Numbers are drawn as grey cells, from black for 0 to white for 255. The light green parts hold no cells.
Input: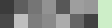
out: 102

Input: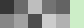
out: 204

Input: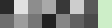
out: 97

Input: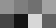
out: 215

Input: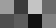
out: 17

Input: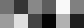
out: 178

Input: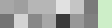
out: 152

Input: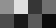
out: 91

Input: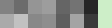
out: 164

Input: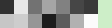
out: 177
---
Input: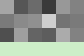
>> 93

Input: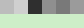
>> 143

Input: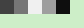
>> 240

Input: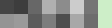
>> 77

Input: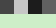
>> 198

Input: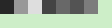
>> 104

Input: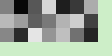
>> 191

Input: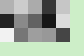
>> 158
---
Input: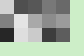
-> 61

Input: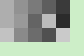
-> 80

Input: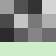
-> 133

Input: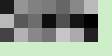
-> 170

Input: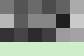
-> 156

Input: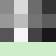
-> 66

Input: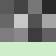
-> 60
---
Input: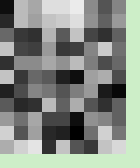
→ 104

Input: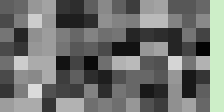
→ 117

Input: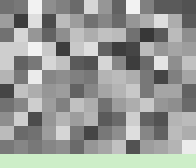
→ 113

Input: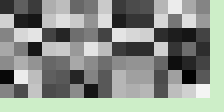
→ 132

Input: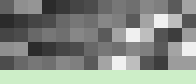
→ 69

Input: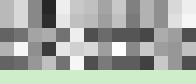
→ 99

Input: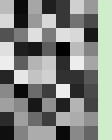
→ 82

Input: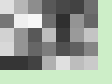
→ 210

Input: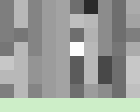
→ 126
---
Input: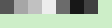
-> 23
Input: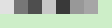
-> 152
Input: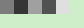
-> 81
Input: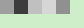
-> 214
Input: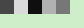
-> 177
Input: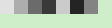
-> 36
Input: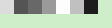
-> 192
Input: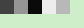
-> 237
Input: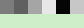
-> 5
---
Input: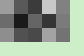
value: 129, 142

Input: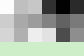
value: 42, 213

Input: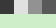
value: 89, 56

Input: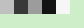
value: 246, 192

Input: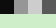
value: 89, 12

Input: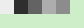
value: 140, 237

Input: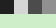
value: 144, 32
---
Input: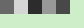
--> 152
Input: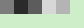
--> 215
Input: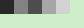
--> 166
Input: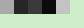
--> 11
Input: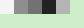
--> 34
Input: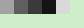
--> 20
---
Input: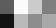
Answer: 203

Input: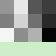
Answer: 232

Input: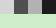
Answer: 178

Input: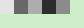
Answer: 173

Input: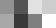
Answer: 225

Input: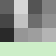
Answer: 194

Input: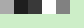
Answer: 170

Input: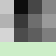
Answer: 200
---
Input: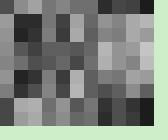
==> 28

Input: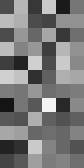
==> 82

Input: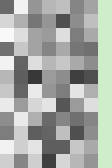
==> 169

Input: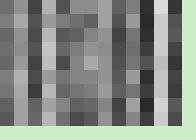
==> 89

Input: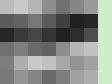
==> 161
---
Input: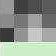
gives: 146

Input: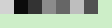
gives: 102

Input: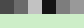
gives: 20

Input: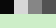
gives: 215

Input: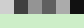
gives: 95

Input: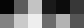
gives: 108

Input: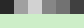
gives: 134
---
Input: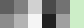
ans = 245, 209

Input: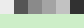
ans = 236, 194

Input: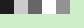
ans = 254, 203

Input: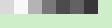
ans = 248, 217

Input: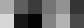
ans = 215, 179

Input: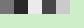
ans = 235, 202

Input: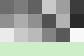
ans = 248, 235
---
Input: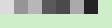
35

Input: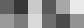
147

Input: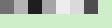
77

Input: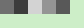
88

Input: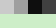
64

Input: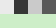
89

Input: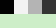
51

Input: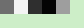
158

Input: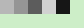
22
